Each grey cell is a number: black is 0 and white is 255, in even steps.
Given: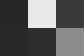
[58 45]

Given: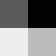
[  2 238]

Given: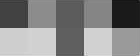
[ 26 209]

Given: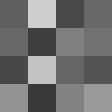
[104 128 195 148]

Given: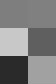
[128 200]

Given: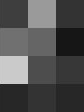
[ 51 101 202]

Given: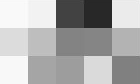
[235 133 157]
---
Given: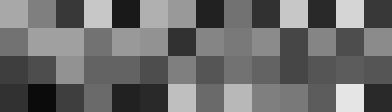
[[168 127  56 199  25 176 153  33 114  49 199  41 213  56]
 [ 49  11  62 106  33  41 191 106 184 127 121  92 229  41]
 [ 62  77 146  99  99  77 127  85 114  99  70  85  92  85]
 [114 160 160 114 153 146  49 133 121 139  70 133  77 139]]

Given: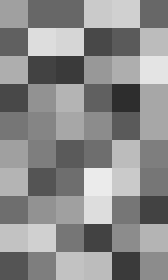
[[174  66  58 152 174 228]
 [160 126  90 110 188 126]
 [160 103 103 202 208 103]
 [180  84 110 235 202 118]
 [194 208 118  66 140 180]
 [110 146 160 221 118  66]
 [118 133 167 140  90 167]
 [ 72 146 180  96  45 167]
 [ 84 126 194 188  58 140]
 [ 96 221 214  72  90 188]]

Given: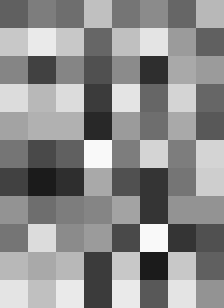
[[ 65  27  46 169  80  52 117 206]
 [117  73  96 249 125 212 125 212]
 [ 96 125 110 192 117 139 102 184]
 [147 110 125 133 163  52 147 147]
 [133  65 133  80 139  46 169 155]
 [117 220 139 155  73 249  52  80]
 [163 177 177  40 155 110 169  88]
 [184 169 184  59 200  27 200  96]
 [200 234 200 102 192 228 155  96]
 [220 184 220  59 228 102 212 102]
 [228 192 234  59 234  88 228 147]]

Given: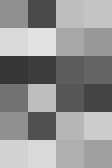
[[115 190  87  68]
 [ 54  61  93 101]
 [217 225 167 152]
 [210 217 175 159]
 [144  80 182 204]
 [144  74 190 196]]

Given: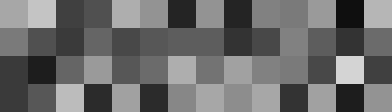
[[122  80  58 101  72  87  93  93  51  72 129  93  51 107]
 [167 196  64  80 174 147  36 147  36 129 122 154  15 182]
 [ 58  29 101 154  87 107 174 115 161 129 122  72 212  64]
 [ 58  87 188  43 161  43 135 167 141 167  51 161  29 147]]

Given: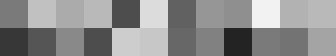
[[ 55  85 137  77 205 199 103 129  35 122 115 164]
 [122 193 171 185  77 220  97 150 143 242 178 185]]

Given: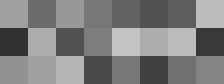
[[ 50 173  81 125 195 173 188  57]
 [160 107 152 119  99  81  93 188]
 [146 160 181  73 119  65 113 132]]
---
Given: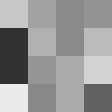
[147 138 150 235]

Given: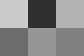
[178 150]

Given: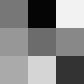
[242 108 170]

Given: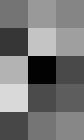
[133 196 179]

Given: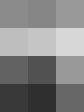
[153 197  98]

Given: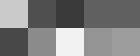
[ 97 148]

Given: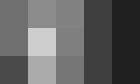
[ 31  63 118]

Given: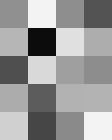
[ 83 224 217 172]
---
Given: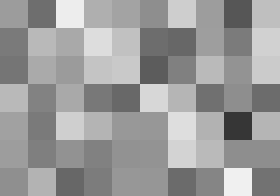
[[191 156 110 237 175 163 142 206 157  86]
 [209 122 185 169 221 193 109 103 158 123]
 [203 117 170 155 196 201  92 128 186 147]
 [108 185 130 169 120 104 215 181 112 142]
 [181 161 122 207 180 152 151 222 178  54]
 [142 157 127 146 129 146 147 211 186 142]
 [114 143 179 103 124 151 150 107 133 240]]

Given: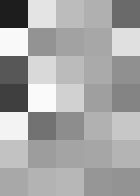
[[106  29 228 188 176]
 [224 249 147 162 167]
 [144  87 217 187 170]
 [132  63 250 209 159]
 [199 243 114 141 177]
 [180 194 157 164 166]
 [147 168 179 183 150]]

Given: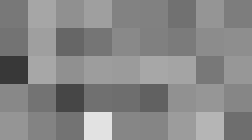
[[125 120 166 144 159 130 129 113 149]
 [142 115 159 102 117 137 128 123 140]
 [151  56 167 144 157 155 167 164 120]
 [134 136 115  70 112 110  97 145 150]
 [110 149 131 115 226 134 133 156 181]]

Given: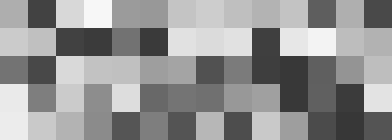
[[ 73 174  66 216 247 155 152 196 205 191 179 195  94 175]
 [178 203 192  65  59 114  58 225 219 225  63 231 243 189]
 [190 115  72 217 194 192 158 164  81 123  62  56  95 148]
 [227 234 126 203 141 221 104 116 112 152 160  56  96  59]
 [ 84 236 201 179 139  85 126  84 183  77 201 158  75  55]]

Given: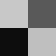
[[ 89 200]
 [191  13]]

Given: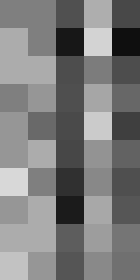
[[ 72 127 127  80 174]
 [ 15 172 127  23 211]
 [ 77 172 172  77 124]
 [103 127 150  79 166]
 [ 63 150 105  74 203]
 [ 98 150 172  71 147]
 [ 79 216 127  48 136]
 [ 86 150 172  27 168]
 [117 172 172  93 157]
 [112 194 150  85 137]]
